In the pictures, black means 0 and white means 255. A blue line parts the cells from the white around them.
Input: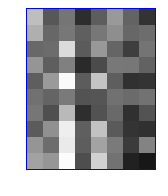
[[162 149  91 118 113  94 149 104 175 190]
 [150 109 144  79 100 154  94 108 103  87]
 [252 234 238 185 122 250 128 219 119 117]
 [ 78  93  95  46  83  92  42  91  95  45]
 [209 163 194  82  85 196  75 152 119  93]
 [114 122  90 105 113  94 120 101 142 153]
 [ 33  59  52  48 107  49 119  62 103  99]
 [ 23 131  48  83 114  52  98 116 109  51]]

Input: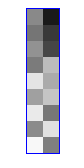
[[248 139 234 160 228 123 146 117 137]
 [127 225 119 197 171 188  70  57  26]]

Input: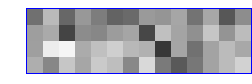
[[174 159 158 112]
 [135 237 170 186]
 [198 245  68 103]
 [166 171 140 152]
 [202 192 135 125]
 [190 207 156  99]
 [136 184 165 106]
 [217 177  71 154]
 [122  55 192 149]
 [ 89 165 164 166]
 [119 113 144 115]
 [163 163 198 167]
 [187 187 148  87]
 [210 168 188 141]]

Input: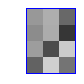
[[ 98 157 140 152]
 [207  76 172 174]
 [116 203  54 104]]

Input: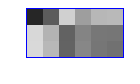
[[217 216  38]
 [184 179  92]
 [ 99  98 208]
 [135 132 158]
 [118 119 183]
 [113 118 185]]

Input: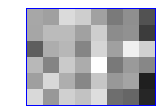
[[217 159 184  94 166 167]
 [152 216 132 173 187 160]
 [208 174 202 183 187 219]
 [194 135 172 133 161 206]
 [222 198 254 213 206 161]
 [110 152 121 160 140 122]
 [102 164 154 240 145 143]
 [ 38  31 135 208  60  82]]

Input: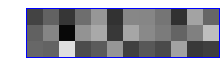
[[103  97  67]
 [ 99 133  98]
 [223   8  54]
 [ 76 147 110]
 [ 91 169 151]
 [150  56  50]
 [ 64 166 135]
 [ 88 137 134]
 [ 74 123 117]
 [162 100  49]
 [ 57 128 163]
 [ 63 190 102]]

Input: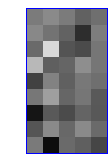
[[122  85  21 119  65 184 106 136 123]
 [ 13 138  89 159 130  95 217 115 138]
 [106 104  75 102  96 101  84  98 123]
 [ 95 138 100 118 120 142  75  45  97]
 [ 70 106  88  89 111 118 118 125 111]]

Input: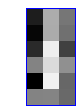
[[131   0 131  42   6  29]
 [132 241 219 238 171 172]
 [105 103 144  64 112 118]]
